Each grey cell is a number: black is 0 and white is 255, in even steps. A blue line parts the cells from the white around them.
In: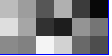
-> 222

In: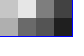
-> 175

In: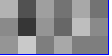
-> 138

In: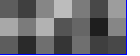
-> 168

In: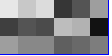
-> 63

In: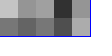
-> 119

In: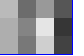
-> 174
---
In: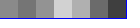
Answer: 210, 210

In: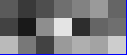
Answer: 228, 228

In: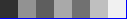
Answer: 169, 241

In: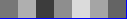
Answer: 142, 219

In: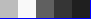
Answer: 96, 249

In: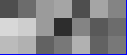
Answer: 45, 216

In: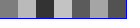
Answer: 195, 195

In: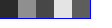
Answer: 71, 228

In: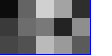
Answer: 121, 208
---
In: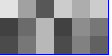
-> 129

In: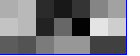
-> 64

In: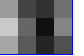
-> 37

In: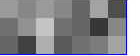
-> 124

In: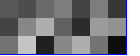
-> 115

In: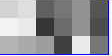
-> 234

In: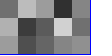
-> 133

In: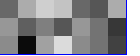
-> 115

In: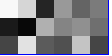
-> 196
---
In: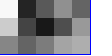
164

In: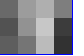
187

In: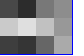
102

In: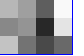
73

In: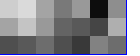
130

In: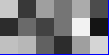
159

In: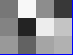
165

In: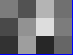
39
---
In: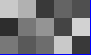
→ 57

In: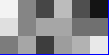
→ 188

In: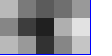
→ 91

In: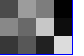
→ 156

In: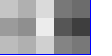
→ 218

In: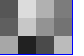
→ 220

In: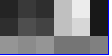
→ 192

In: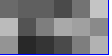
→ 74
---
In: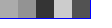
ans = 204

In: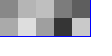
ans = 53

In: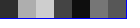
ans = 118

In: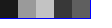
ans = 56

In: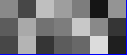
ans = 220

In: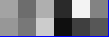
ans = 63

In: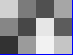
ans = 242

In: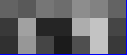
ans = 195

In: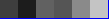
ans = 138

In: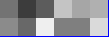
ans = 127
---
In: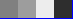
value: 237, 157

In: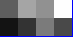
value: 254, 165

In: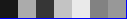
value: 234, 195

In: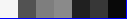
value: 246, 138

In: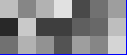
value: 225, 213

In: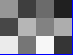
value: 247, 235

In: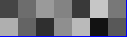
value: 198, 186
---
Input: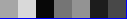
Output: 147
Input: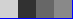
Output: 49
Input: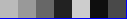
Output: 205
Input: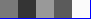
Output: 153
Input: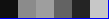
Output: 99
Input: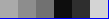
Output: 13
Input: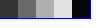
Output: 174
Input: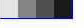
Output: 132
